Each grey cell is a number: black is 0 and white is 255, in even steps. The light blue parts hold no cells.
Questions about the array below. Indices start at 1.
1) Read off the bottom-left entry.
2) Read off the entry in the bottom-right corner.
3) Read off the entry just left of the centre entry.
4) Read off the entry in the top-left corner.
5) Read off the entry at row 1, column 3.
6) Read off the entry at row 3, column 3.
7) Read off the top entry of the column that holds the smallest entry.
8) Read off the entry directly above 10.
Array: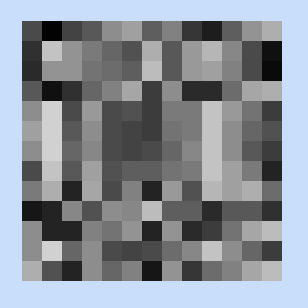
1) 174
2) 188
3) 67
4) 74
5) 67
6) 147
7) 2
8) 16

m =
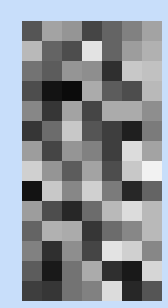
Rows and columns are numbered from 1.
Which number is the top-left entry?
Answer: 85
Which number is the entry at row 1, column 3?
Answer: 149
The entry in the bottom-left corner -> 62
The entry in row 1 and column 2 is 163
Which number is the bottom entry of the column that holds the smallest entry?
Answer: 115
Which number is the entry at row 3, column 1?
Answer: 115
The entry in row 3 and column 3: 149
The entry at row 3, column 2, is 92
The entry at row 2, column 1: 185
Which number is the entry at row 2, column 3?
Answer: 77
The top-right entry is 163
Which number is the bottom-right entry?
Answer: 85
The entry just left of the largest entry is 200
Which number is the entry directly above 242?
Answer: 163
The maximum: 242

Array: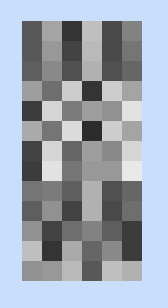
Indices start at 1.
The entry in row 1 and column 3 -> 52
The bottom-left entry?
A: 145
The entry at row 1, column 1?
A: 88
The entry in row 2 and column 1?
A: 88
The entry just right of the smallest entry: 205
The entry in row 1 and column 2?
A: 164
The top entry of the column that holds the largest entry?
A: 130
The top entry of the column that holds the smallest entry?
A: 191
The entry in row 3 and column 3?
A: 80
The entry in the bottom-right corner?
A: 177
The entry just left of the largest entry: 152

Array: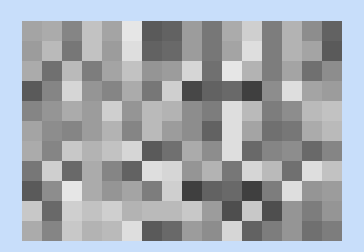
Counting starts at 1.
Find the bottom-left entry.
171
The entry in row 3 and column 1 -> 171
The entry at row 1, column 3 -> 133
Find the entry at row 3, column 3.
186
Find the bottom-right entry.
125
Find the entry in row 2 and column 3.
119
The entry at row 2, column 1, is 156
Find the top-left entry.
164
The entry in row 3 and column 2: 112
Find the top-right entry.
98

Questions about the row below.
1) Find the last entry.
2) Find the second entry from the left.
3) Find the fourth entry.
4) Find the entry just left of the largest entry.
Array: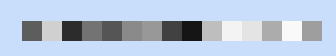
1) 158
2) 208
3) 115
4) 172

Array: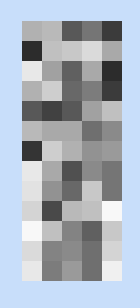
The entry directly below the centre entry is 80
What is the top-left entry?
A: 177
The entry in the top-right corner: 59
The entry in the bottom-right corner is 240
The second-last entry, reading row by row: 111
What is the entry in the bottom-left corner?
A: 232
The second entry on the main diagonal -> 192
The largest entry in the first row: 185
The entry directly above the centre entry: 169
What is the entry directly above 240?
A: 212
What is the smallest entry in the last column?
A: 44
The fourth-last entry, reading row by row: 124
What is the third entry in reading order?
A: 88
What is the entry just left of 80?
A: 169
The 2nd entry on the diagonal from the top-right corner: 218

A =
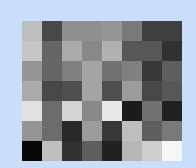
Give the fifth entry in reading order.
149
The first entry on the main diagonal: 190
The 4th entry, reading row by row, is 143
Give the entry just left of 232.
136
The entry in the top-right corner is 64
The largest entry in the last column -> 246
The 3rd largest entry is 225
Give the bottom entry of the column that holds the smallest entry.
7
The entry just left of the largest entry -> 206
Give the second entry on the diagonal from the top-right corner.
87
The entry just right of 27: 114
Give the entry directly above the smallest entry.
149
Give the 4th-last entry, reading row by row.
33
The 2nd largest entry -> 232
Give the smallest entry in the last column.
33
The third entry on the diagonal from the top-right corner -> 128
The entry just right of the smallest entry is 190

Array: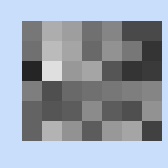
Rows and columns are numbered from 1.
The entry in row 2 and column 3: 165
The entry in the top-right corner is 73
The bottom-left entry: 99
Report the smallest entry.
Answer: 37
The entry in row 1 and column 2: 173
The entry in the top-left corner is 119
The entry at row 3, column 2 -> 223
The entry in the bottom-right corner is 65
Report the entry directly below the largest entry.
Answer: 79
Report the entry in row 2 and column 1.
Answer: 112
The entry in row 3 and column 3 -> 152
